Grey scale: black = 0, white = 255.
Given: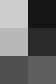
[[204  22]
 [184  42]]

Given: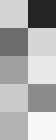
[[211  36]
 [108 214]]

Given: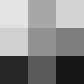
[[226 167]
 [208 146]]

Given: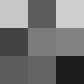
[[199  93]
 [ 68 123]]

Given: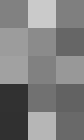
[[129 202]
 [156 139]]

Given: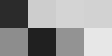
[[ 43 205]
 [141  32]]

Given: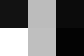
[[ 18 188]
 [255 191]]
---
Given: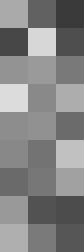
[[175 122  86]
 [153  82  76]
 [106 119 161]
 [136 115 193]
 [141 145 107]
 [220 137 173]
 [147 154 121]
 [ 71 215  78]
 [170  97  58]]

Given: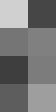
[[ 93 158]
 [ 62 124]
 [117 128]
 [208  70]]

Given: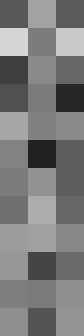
[[142  83 148]
 [126 122 143]
 [150  69 105]
 [155 160 135]
 [111 172 102]
 [123 145  93]
 [130  34  93]
 [166 129 137]
 [ 80 124  39]
 [ 62 137 103]
 [214 124 201]
 [ 88 162  90]]

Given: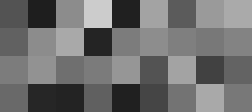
[[105  38  35  96  32  69 115 169 120]
 [124 146 111 123 150  83 163  65  99]
 [ 97 140 169  36 124 141 127 120 131]
 [ 83  30 140 204  32 163  91 154 170]]

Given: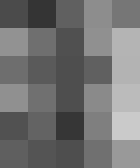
[[ 95  84  78 112 153]
 [ 81  99  54 127 202]
 [144 112  78 138 187]
 [110  90  78  96 179]
 [146 111  80 144 180]
 [ 75  52  96 141 118]]

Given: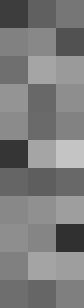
[[110 102 127]
 [128 164 158]
 [142 133  48]
 [136 144 158]
 [101  94 104]
 [ 53 165 196]
 [139 106 130]
 [148 104 142]
 [111 165 154]
 [129 136  81]
 [ 61  96 118]]

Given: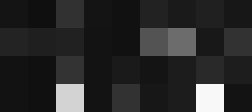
[[ 18  16 211  19  50  23  28 248  19]
 [ 18  16  51  19  26  20  28  41  29]
 [ 35  31  33  19  17  83 108  24  50]
 [ 20  15  49  20  17  34  26  32  23]]
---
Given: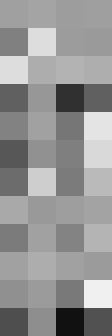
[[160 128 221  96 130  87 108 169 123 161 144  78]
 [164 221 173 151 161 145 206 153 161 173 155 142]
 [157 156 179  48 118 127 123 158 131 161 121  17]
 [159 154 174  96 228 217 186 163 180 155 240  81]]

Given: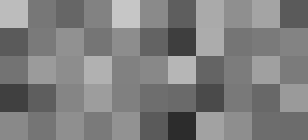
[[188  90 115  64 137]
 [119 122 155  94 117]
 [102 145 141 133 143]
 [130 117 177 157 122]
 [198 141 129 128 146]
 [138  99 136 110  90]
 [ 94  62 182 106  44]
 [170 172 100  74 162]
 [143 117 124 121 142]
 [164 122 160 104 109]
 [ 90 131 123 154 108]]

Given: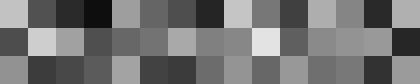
[[194  77 146]
 [ 81 206  60]
 [ 42 161  72]
 [ 14  79  91]
 [158 103 163]
 [101 115  66]
 [ 78 169  59]
 [ 37 128 108]
 [197 135 148]
 [119 227 103]
 [ 64  95 152]
 [174 138 111]
 [133 147 120]
 [ 41 153  50]
 [176  38 155]]

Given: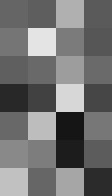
[[101 117  95  40 104 137 193]
 [ 94 228 105  65 189 125 102]
 [176 123 157 215  21  28 166]
 [ 90  86 106  70 119  92  43]]

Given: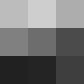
[[188 128  33]
 [206 109  36]
 [173  75  62]]

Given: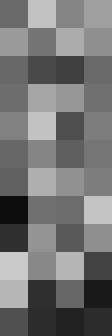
[[105 154 104 109 129 103  96  12  47 202 182  80]
 [194 116  73 166 194 133 175 112 148 136  47  44]
 [132 172  63 150  78  95 145 108  89 181 103  33]
 [159 143 106 112 125 117 125 195 143  66  25  44]]
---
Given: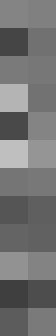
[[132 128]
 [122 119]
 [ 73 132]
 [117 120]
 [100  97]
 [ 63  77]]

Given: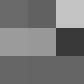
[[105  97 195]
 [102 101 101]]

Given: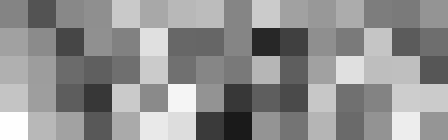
[[132  83 136 143 201 168 184 188 133 203 161 152 172 125 122 148]
 [176 157 107  95 111 203 112 134 121 182  94 161 224 190 191  86]
 [254 184 162  88 170 233 221  58  26 148 116 181 106 147 237 149]]

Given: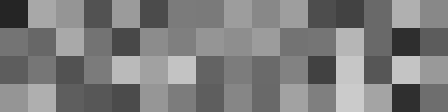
[[ 37 168 149  82 155  75 123 122 157 136 158  77  66 105 176 136]
 [ 93 118  82 123 186 161 195  99 124 106 130  65 198  86 196 153]]

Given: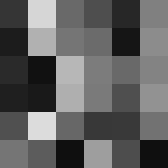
[[ 53 214 105  78  39 128]
 [ 42  17 183 124 105 131]
 [ 80 220 103  56  57 114]]

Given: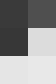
[[ 58  79]
 [229 232]]
